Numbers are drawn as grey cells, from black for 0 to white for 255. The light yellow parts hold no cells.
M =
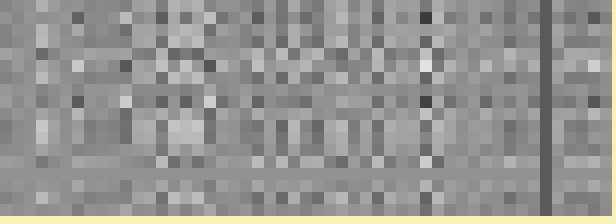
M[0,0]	133
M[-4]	[146, 145, 146, 146, 145, 146, 146, 145, 145, 145, 146, 145, 145, 146, 146, 146, 145, 146, 146, 145, 145, 145, 146, 146, 146, 145, 146, 146, 145, 146, 145, 146, 145, 146, 145, 145, 145, 146, 146, 146, 146, 145, 145, 146, 146, 90, 145, 145, 146, 145, 146]
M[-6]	[139, 140, 146, 163, 151, 146, 132, 136, 138, 140, 147, 151, 156, 120, 169, 149, 167, 151, 137, 142, 140, 118, 150, 121, 157, 128, 126, 156, 170, 139, 158, 119, 162, 147, 154, 106, 170, 143, 141, 151, 136, 142, 123, 139, 135, 90, 149, 129, 132, 124, 140]
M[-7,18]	154
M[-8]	[124, 139, 144, 199, 162, 142, 154, 124, 133, 128, 112, 170, 175, 120, 195, 187, 197, 118, 149, 146, 125, 116, 158, 103, 183, 132, 103, 169, 184, 124, 164, 111, 174, 163, 166, 114, 184, 162, 143, 155, 152, 141, 110, 130, 141, 90, 167, 126, 120, 139, 144]
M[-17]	[146, 136, 149, 144, 146, 150, 98, 139, 137, 146, 186, 138, 147, 93, 167, 116, 160, 190, 116, 136, 150, 93, 146, 116, 142, 108, 130, 155, 182, 148, 163, 101, 166, 134, 151, 59, 182, 122, 135, 153, 112, 139, 113, 141, 117, 90, 136, 114, 131, 88, 129]
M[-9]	[138, 149, 143, 164, 151, 141, 180, 143, 147, 139, 108, 159, 154, 172, 148, 179, 153, 106, 166, 152, 135, 171, 149, 151, 160, 166, 142, 147, 134, 137, 140, 164, 142, 159, 149, 193, 134, 167, 151, 144, 170, 148, 155, 143, 163, 90, 159, 160, 147, 182, 156]
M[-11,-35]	136
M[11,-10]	143
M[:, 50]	[144, 129, 150, 141, 150, 162, 141, 142, 129, 156, 144, 147, 140, 154, 146, 152, 141, 139]
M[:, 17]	[133, 190, 112, 136, 155, 85, 136, 164, 205, 106, 118, 115, 151, 137, 146, 125, 136, 166]
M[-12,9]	133
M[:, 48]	[130, 131, 133, 123, 168, 151, 123, 148, 140, 147, 120, 127, 132, 165, 146, 149, 123, 141]
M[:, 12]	[163, 147, 164, 168, 123, 156, 168, 139, 135, 154, 175, 170, 156, 130, 145, 147, 168, 144]
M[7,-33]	137
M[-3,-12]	143
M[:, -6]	[90, 90, 90, 90, 90, 90, 90, 90, 90, 90, 90, 90, 90, 90, 90, 90, 90, 90]
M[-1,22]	145
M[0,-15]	171
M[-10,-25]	146
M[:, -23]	[171, 182, 159, 184, 107, 122, 184, 145, 169, 134, 184, 172, 170, 108, 145, 134, 184, 158]
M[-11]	[151, 145, 147, 132, 141, 147, 132, 149, 147, 150, 164, 138, 139, 139, 139, 128, 136, 164, 137, 143, 152, 140, 143, 149, 135, 140, 152, 142, 145, 151, 145, 143, 143, 138, 142, 132, 145, 135, 144, 145, 135, 145, 146, 148, 139, 90, 138, 142, 148, 133, 142]
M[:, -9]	[122, 113, 133, 111, 180, 166, 111, 146, 125, 155, 110, 121, 123, 179, 145, 156, 111, 135]
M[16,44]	135
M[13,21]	186

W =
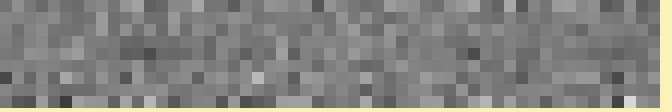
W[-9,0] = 114
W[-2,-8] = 113
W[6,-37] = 146
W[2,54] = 105
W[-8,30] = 142
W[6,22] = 135
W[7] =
[133, 120, 118, 134, 116, 107, 110, 110, 126, 130, 134, 139, 135, 143, 119, 117, 128, 125, 131, 113, 144, 127, 115, 127, 109, 133, 143, 122, 134, 121, 95, 122, 111, 123, 137, 139, 117, 108, 147, 102, 130, 118, 118, 132, 132, 135, 129, 113, 111, 113, 136, 113, 125, 121, 117]
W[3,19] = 134
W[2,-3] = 122
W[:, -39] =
[165, 130, 139, 125, 121, 138, 98, 128, 130]
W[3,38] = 111
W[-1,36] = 155
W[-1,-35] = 79
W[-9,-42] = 103
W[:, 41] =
[99, 110, 142, 119, 118, 113, 120, 118, 119]
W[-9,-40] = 137
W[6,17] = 138
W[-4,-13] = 142
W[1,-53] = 127
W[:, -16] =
[163, 119, 145, 114, 76, 144, 122, 102, 157]
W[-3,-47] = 147
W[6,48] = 153
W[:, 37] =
[141, 128, 123, 113, 129, 128, 140, 108, 101]
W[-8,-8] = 130
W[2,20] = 117
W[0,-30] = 140
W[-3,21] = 185
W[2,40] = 128
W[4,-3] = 108
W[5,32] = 133
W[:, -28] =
[147, 114, 115, 133, 146, 127, 135, 122, 116]
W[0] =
[114, 143, 120, 106, 128, 112, 107, 130, 136, 117, 149, 162, 96, 103, 136, 137, 165, 116, 117, 93, 128, 119, 146, 143, 131, 140, 87, 147, 131, 119, 110, 114, 156, 146, 142, 118, 112, 141, 151, 163, 115, 99, 168, 87, 132, 117, 154, 157, 135, 143, 90, 100, 142, 95, 107]
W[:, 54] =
[107, 120, 105, 120, 134, 121, 147, 117, 132]
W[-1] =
[120, 88, 83, 156, 103, 60, 159, 148, 146, 98, 163, 108, 182, 128, 89, 116, 130, 132, 87, 150, 79, 93, 101, 158, 159, 159, 100, 116, 127, 118, 166, 109, 93, 127, 130, 154, 155, 101, 117, 157, 180, 119, 158, 121, 131, 96, 128, 142, 127, 108, 149, 68, 215, 142, 132]

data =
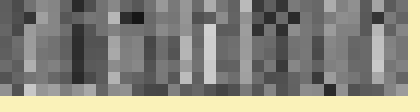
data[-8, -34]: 94
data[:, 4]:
[133, 134, 134, 114, 114, 129, 104, 160]
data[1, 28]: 142
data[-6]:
[102, 73, 155, 136, 134, 110, 49, 85, 115, 129, 116, 115, 108, 138, 125, 145, 108, 209, 92, 93, 157, 49, 117, 48, 141, 120, 108, 155, 129, 129, 89, 182, 98, 133]
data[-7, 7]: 118
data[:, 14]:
[121, 118, 125, 89, 84, 110, 88, 128]
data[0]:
[94, 76, 114, 139, 133, 101, 42, 79, 115, 136, 102, 87, 114, 153, 121, 151, 107, 172, 118, 98, 186, 59, 95, 54, 122, 109, 104, 173, 130, 144, 91, 164, 91, 113]
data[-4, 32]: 133
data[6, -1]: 100
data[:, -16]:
[118, 140, 92, 106, 106, 96, 125, 68]
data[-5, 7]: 83
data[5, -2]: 118
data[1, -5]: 138
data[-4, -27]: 86
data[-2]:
[83, 102, 116, 123, 104, 90, 42, 74, 92, 179, 106, 99, 88, 121, 88, 188, 96, 202, 125, 110, 160, 109, 78, 80, 99, 112, 58, 156, 126, 118, 103, 168, 128, 100]
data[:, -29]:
[101, 87, 110, 96, 97, 109, 90, 126]
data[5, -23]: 136
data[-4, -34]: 95
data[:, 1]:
[76, 80, 73, 110, 107, 94, 102, 82]
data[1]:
[95, 80, 54, 160, 134, 87, 97, 118, 114, 183, 45, 22, 105, 122, 118, 149, 81, 92, 140, 100, 146, 87, 45, 107, 42, 118, 102, 125, 142, 138, 89, 52, 122, 100]
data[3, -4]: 106
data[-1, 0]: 145
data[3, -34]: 92
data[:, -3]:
[164, 52, 182, 192, 193, 201, 168, 94]
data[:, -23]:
[87, 22, 115, 131, 132, 136, 99, 87]

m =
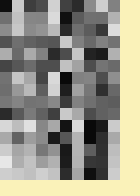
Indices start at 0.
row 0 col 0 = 14
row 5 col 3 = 78
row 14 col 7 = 15
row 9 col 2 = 122
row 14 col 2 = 192
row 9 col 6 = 169
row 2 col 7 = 92
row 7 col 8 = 47
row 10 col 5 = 19
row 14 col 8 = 48
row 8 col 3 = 117
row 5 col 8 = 116
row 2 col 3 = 147
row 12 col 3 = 119
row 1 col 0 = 112
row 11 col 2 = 157
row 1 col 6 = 92
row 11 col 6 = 180
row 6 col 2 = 167
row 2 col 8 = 56
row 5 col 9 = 106
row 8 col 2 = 115
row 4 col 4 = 42
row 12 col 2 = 179
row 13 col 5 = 28
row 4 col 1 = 106
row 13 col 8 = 52
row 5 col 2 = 108
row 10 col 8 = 25
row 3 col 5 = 201
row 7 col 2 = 184
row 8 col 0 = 119
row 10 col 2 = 224
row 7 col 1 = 152
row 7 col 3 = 95
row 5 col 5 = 193

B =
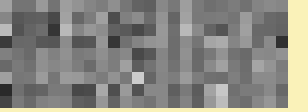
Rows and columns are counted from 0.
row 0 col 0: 161
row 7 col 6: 72
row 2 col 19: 124
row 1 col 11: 140
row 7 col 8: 169
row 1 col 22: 105
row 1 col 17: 122
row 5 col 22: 148
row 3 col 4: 86
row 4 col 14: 109
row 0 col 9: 143
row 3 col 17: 165
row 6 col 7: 136
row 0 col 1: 116
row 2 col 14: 111
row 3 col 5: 140
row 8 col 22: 150
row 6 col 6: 153
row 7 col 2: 95
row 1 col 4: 73
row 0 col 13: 136
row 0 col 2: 116
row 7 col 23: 104
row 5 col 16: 106
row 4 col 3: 144
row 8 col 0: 69
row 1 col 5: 162
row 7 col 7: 75
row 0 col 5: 158
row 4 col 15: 145
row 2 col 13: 152
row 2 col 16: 138
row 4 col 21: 138
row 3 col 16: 117

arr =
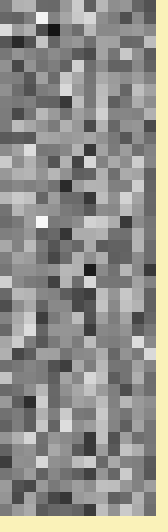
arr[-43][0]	121
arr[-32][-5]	146
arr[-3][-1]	158
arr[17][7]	89
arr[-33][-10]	147
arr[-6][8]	156
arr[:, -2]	[101, 139, 154, 106, 144, 137, 157, 191, 172, 130, 150, 144, 111, 205, 164, 207, 163, 152, 139, 177, 181, 140, 136, 162, 169, 179, 69, 95, 221, 122, 161, 175, 135, 154, 152, 163, 111, 173, 127, 129, 130, 177, 171]
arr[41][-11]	163
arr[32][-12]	114
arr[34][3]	176
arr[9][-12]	73
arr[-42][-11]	126
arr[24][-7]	73
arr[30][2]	133
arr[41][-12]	74
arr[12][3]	119
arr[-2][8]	165
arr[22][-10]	136
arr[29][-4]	103
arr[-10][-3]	183
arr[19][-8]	53
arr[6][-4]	155
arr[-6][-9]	168
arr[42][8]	189
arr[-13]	[111, 119, 133, 124, 82, 62, 168, 125, 184, 117, 116, 161, 132]
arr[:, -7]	[203, 200, 109, 151, 91, 208, 167, 153, 189, 160, 152, 156, 180, 68, 95, 156, 106, 114, 140, 172, 103, 176, 178, 109, 73, 72, 188, 147, 124, 137, 168, 135, 167, 161, 121, 143, 126, 91, 187, 96, 158, 153, 99]
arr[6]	[129, 126, 88, 160, 108, 198, 167, 117, 170, 155, 141, 157, 130]
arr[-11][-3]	78
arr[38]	[61, 144, 142, 216, 144, 138, 187, 205, 105, 169, 131, 127, 90]
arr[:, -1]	[82, 90, 136, 189, 92, 98, 130, 162, 141, 177, 75, 110, 131, 134, 96, 101, 104, 103, 117, 119, 109, 109, 57, 131, 98, 97, 103, 120, 137, 217, 132, 109, 110, 143, 135, 118, 118, 121, 90, 88, 158, 115, 110]
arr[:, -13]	[121, 103, 220, 86, 119, 145, 129, 144, 126, 124, 123, 90, 139, 202, 152, 126, 182, 115, 108, 127, 168, 127, 118, 207, 105, 78, 131, 104, 166, 176, 111, 195, 106, 153, 113, 98, 148, 99, 61, 117, 155, 149, 122]
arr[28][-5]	129
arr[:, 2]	[180, 126, 176, 82, 132, 147, 88, 81, 128, 117, 167, 88, 221, 177, 181, 128, 193, 158, 159, 151, 187, 156, 145, 123, 180, 169, 203, 221, 125, 93, 133, 130, 142, 45, 95, 94, 213, 146, 142, 156, 72, 163, 170]
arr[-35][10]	120
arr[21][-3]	100
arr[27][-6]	60
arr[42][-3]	202
